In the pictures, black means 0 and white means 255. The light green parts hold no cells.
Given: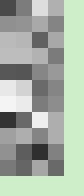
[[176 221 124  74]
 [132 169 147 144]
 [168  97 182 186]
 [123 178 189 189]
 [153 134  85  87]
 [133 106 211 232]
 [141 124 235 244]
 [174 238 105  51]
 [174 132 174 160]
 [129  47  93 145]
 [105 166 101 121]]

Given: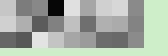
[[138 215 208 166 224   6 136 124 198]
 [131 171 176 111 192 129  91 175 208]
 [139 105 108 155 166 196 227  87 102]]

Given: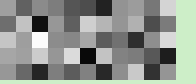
[[212 119 156 147  34  77  85 125 139  97 159]
 [123  77 177 149 181 207  95 151  16 194 110]
 [217 142  46 113  92 167 135 140 252 158 197]
 [ 29  88 124 130 195   9 219 150 204 160 166]
 [149  50 201 142  40 129  92 126  37 104 151]]

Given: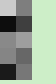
[[126 202]
 [ 63  13]
 [158 137]
 [103 133]
 [119  26]]

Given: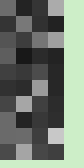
[[171  53  35 108]
 [ 34  49 120  52]
 [159 117  61  84]
 [ 35  43  24  94]
 [ 39  76  57  64]
 [ 39 155  44  49]
 [ 44  64 166  69]
 [ 46  56  35 106]
 [200  62 107 106]
 [ 63  71 165  74]]

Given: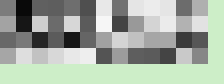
[[175 108 229 236 229 113 232  79 110  94  96   9 124]
 [226 178 235 212 153  68 246  91 215 107 206  22 163]
 [ 86  58 167 166 193 212 161 101  22  91  37 121 104]
 [134 201  68  91  94 156  84 238 232 216 194 222 166]]

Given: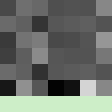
[[135  81  82  79 104 111  73]
 [ 83  95  91  87  52  96 106]
 [150  84  76  73 124 115  58]
 [119  83  83  86 139  94  63]
 [ 83  95  91  87  49  96 107]
 [135 212  17   3  86 144  23]]

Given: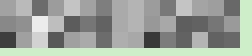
[[105 157 163 195 121 155 180 170 126 161 196 156 109 186 162]
 [154 119  99  95 168 151 179 169  99 119  93 189 235 143 135]
 [105  98 179  98 125  57 168 173 109 169 159  88 209 159  63]]

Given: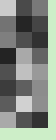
[[121  74 203]
 [ 69  37 115]
 [ 49  78 127]
 [ 99 169  35]
 [153 192  80]
 [140  95  60]
 [142 209  92]
 [ 50  82 169]]
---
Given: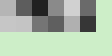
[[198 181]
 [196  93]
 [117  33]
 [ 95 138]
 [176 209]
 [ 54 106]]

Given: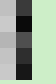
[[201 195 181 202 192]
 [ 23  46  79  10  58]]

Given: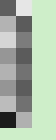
[[ 28 188 149 178 150 213 179  95]
 [176 113  92 114  91 124  91 230]]

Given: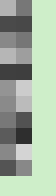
[[ 84 136  91 120 138 148  63 182 136  74 179]
 [136 212  46  82 187 204  62 158 118  72 119]]

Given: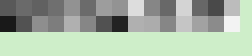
[[ 25  89]
 [ 82 106]
 [142  97]
 [125 111]
 [176 146]
 [134 107]
 [ 81 157]
 [ 34 147]
 [176 221]
 [172 134]
 [134 104]
 [197 212]
 [162 103]
 [139  73]
 [243 188]]

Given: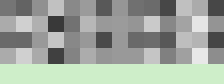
[[171 106 171 117]
 [208 105 208  99]
 [170 153 176 144]
 [ 64 197  57 193]
 [131 136 114 137]
 [172 152 183 155]
 [149  74 153  88]
 [153 153 155 150]
 [153 105 149 112]
 [197 108 202 107]
 [128  88 135  71]
 [160 190 163 192]
 [232 180 229 171]
 [141  69 148  71]]
